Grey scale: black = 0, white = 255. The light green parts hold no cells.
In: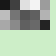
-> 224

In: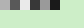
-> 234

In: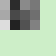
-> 138

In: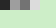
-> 115

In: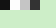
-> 197

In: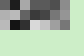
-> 168
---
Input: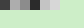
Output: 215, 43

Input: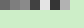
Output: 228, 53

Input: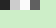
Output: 250, 37

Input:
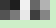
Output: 241, 30

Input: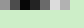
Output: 220, 6

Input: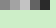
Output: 195, 42

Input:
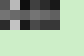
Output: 195, 14

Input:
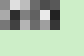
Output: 234, 34

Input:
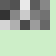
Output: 233, 51
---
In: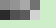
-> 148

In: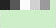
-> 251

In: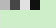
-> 70

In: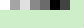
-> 107

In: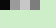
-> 155

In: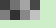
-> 114
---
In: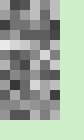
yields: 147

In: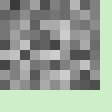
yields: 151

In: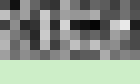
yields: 74

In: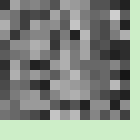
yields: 142

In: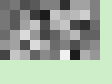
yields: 138
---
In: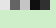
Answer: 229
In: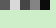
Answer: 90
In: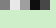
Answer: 127
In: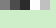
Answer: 126
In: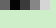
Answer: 100
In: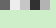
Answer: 102
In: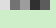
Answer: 222
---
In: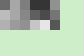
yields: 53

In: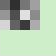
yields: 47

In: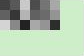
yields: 76

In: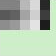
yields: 184

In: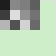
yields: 136

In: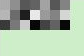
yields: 163

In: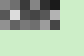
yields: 133
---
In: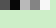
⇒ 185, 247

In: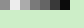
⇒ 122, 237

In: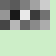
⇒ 233, 233

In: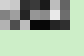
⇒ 150, 233

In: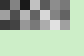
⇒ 99, 225

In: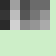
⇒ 86, 209

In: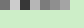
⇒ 182, 204

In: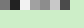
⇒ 161, 242

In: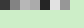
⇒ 171, 226
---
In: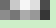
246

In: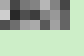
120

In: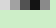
82

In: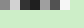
51

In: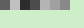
44

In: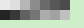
182

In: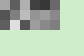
176

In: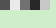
113

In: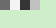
53

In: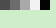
169
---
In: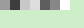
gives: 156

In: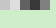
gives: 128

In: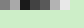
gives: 127

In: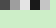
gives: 158

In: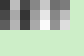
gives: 146

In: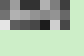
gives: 114

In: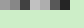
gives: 135

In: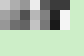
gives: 139
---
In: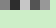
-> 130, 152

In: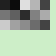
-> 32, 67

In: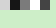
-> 212, 68

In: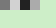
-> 120, 171

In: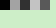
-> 2, 89

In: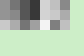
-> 148, 192

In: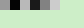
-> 154, 204
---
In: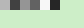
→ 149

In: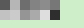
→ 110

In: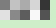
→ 171

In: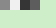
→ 53

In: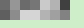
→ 107

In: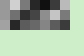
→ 122
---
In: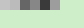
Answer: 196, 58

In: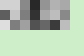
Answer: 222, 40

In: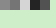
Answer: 213, 36

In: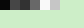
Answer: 249, 7

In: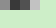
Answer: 194, 57

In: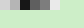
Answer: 234, 23
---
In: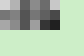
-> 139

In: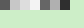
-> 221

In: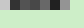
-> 83

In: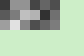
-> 225

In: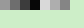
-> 60

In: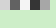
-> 212

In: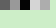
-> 96

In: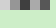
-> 209

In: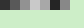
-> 146
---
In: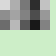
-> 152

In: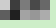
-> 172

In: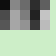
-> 196

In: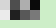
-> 121

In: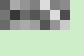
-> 76

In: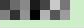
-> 156

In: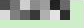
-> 44

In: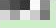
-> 120

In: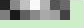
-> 66

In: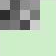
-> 119
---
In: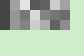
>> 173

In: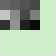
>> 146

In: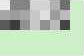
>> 144

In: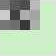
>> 110

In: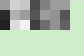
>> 109

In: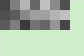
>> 103

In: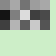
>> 94

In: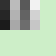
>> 168

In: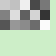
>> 139
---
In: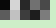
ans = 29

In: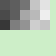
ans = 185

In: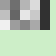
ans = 201

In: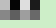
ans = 158

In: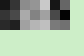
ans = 73

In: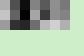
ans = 143

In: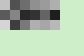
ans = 100

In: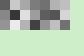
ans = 85

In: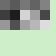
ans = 161
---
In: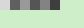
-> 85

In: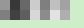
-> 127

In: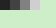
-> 66

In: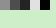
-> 36

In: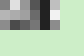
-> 85

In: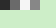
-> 106

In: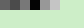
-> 4

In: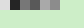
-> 89
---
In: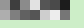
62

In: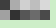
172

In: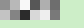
184

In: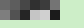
93

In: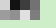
18

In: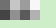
198
